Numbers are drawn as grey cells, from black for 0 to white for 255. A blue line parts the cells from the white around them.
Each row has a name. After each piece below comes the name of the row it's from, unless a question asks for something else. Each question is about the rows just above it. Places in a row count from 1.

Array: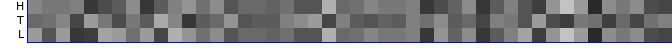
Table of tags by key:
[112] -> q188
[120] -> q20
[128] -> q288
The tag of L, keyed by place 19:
q188
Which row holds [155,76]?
T
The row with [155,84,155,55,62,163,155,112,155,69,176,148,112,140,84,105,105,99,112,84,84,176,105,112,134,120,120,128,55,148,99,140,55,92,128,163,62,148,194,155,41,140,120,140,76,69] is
L
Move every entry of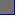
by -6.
[106]
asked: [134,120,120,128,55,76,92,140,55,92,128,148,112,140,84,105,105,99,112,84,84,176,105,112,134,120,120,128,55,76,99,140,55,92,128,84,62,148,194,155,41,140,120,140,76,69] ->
H
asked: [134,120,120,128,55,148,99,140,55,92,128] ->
L

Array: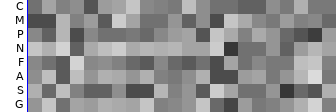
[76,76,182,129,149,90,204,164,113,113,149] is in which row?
S
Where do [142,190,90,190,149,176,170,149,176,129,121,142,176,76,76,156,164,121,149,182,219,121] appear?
A
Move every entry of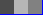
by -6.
[70,176,123]

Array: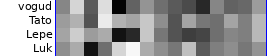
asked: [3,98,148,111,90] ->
vogud
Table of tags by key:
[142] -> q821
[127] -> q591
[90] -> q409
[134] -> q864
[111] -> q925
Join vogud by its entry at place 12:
q864
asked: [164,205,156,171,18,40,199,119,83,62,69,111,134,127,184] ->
Lepe
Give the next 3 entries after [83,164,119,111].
[164,127,184]
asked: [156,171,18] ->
Lepe

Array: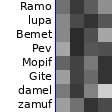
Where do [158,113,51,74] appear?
zamuf
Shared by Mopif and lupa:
[51]
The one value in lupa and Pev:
[86]
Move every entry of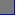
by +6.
[127]
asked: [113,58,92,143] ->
Ramo
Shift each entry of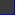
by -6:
[52]

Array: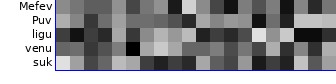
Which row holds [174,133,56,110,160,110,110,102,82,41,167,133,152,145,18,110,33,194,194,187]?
Puv
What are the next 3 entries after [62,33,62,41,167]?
[94,70,152]
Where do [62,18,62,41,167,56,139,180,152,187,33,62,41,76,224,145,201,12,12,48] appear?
ligu
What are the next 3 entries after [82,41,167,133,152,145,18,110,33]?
[194,194,187]
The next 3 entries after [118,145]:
[26,209,139]

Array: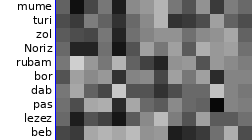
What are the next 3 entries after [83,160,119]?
[160,91,174]
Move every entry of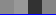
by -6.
[132,146,44,126]
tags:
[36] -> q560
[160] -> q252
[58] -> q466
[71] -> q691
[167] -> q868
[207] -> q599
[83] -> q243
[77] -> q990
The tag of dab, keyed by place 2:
q868

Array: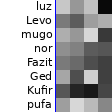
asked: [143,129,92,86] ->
nor
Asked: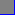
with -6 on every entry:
[123]
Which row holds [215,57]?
mugo
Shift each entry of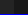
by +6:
[42,30]

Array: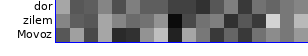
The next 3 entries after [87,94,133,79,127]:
[94,94,65]
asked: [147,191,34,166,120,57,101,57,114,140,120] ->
Movoz
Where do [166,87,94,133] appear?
dor
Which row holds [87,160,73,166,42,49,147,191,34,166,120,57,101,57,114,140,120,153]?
Movoz
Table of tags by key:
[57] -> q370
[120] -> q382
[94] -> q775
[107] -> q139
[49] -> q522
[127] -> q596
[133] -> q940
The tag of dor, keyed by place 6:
q596
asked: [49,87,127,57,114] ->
dor
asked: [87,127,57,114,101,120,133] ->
dor

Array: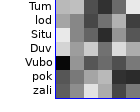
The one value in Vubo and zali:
[121]
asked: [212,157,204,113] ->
Duv

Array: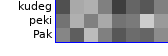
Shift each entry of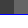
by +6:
[68,107]
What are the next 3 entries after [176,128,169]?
[115,122,204]
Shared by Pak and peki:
[128]
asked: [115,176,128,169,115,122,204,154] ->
peki

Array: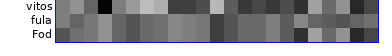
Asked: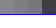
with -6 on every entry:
[128,120,114,57]
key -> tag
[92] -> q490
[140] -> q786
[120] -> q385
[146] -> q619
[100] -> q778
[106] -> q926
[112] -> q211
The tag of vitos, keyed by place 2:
q619
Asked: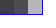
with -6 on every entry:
[57,71,177]
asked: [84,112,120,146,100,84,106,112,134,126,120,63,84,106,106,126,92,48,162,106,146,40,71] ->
Fod
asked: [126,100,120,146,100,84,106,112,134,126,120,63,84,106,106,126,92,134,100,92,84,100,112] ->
fula
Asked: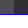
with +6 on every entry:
[83,54]

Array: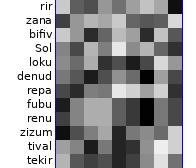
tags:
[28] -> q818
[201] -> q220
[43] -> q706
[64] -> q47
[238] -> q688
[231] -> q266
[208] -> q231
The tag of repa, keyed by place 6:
q231
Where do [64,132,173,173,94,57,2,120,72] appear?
renu
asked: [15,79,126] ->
zizum
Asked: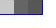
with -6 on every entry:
[195,95,81]
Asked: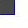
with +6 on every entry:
[78]
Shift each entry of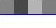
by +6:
[138,78,186,132]
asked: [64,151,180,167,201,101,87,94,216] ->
zana

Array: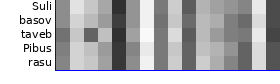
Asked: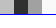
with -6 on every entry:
[186,42,155,243]
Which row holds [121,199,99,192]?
Pibus

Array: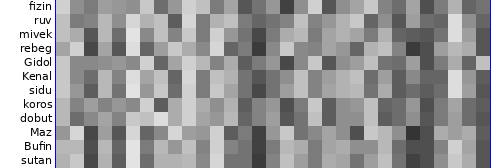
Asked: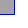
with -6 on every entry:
[158]
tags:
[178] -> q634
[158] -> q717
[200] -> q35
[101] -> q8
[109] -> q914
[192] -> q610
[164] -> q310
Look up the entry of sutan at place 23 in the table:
q717
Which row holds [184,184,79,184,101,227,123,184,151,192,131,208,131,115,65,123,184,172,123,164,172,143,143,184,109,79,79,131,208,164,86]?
Bufin
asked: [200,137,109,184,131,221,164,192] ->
Kenal

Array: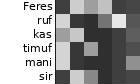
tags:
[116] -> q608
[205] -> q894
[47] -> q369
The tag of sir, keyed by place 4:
q369
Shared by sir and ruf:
[47]
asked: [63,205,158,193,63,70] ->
Feres
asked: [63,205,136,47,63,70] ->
sir
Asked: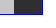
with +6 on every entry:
[205,53,53]

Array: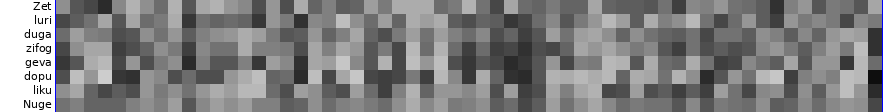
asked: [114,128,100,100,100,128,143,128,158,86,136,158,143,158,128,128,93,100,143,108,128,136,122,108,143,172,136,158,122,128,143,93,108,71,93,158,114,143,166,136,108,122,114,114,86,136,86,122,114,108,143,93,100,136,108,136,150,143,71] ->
Nuge
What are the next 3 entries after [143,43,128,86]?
[86,128,55]
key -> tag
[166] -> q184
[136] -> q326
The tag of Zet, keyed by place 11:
q184
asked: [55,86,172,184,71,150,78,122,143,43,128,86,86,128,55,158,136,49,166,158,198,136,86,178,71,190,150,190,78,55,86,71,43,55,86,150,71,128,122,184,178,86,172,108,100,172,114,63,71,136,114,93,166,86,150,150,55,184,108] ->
geva

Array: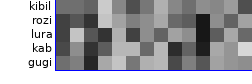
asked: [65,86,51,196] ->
rozi
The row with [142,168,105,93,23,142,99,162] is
rozi
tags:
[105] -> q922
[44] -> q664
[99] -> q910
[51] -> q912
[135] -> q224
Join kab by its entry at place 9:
q664
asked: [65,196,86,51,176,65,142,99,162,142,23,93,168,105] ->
lura

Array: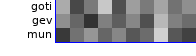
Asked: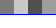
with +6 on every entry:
[128,206,86,164]
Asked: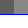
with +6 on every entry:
[100,141]
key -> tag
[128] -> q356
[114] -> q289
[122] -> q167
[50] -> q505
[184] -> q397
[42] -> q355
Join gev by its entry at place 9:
q356
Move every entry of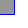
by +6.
[156]
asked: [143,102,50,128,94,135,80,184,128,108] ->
gev
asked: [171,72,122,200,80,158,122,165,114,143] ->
goti

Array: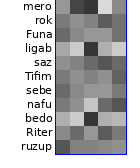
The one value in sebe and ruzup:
[137]
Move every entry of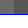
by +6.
[112,92]
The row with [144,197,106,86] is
nafu
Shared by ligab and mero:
[54]
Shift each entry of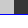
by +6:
[209,60]

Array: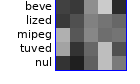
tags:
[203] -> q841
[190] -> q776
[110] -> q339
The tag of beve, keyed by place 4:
q841
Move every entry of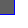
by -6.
[89]
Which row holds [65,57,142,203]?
beve
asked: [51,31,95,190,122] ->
nul
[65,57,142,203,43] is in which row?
beve
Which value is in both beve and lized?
[57]
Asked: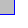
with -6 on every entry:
[184]

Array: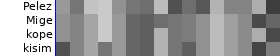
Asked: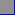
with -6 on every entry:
[139]
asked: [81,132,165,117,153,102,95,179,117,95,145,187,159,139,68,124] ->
kisim
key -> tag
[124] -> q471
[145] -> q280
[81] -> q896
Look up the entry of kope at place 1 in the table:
q280
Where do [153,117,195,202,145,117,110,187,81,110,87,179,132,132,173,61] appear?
Pelez
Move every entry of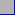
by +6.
[185]
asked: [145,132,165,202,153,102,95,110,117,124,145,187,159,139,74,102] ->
Mige

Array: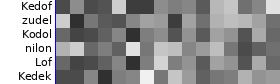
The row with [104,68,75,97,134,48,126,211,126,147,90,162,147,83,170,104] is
Lof
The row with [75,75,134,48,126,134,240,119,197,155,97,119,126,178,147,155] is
Kedek
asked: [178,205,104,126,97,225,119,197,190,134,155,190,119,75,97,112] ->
nilon
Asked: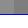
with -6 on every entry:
[135,120]
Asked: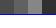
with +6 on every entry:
[81,103,140,54]
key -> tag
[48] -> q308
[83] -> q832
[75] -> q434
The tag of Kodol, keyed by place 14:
q832

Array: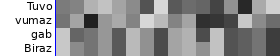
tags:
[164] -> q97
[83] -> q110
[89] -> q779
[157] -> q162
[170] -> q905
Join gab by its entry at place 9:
q97
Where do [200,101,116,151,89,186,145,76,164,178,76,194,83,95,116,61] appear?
gab
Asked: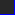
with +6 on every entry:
[46]
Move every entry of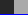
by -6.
[34,164]

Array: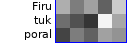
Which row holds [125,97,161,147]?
poral
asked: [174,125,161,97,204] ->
Firu
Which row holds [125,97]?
poral
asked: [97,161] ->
poral
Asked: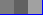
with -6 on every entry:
[119,91,155]
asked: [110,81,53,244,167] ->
tuk
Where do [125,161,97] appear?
Firu

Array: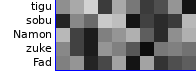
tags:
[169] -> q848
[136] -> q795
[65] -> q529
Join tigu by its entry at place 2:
q848
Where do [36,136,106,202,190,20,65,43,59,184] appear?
sobu
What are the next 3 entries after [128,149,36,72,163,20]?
[163,51,79]
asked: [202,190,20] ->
sobu
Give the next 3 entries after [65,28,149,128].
[87,13,120]

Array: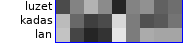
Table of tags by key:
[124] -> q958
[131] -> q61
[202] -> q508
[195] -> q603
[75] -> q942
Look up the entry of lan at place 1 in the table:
q603
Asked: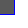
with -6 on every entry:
[83]

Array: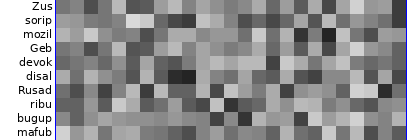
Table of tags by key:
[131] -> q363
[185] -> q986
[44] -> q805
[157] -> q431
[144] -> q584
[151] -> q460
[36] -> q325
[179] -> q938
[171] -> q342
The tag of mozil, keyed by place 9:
q342
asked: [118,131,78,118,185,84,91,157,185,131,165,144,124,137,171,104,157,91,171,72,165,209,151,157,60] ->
Zus
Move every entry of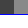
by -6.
[60,131]

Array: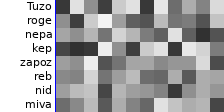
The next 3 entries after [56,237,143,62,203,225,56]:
[231,211,124]
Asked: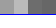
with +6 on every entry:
[164,193,115,109]
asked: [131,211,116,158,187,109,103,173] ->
reb
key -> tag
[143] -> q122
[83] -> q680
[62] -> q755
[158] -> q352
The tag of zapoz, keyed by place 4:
q680

